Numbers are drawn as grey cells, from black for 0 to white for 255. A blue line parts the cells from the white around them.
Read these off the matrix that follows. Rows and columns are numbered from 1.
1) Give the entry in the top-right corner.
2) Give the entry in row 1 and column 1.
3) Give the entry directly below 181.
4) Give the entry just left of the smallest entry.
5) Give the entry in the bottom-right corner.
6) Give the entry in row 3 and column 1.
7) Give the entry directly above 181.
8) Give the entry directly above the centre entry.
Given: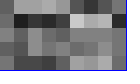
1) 117
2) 96
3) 129
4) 108
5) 108
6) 129
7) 84
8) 63

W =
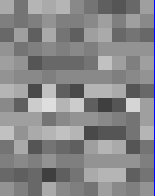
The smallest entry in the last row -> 104
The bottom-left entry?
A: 147
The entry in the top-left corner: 170
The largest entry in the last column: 181
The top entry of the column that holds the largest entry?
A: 170
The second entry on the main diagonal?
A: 116
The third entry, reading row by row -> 181
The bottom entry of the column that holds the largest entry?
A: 170
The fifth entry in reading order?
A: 181
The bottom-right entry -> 147
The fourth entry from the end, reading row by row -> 159
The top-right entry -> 159
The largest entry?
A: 222
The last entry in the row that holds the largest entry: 159
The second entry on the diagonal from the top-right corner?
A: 159
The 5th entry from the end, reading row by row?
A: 116
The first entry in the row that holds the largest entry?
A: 137
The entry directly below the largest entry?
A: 116
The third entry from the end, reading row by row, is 137
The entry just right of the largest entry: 181
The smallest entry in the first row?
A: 85

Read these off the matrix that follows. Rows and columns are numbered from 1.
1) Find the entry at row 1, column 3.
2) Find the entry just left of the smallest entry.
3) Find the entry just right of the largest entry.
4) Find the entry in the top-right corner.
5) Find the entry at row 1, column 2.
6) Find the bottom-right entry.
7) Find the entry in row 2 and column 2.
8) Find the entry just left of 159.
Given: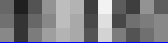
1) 83
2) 103
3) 92
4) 92
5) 31
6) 136
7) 52
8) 124

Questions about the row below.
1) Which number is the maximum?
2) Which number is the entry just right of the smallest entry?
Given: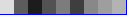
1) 221
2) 82
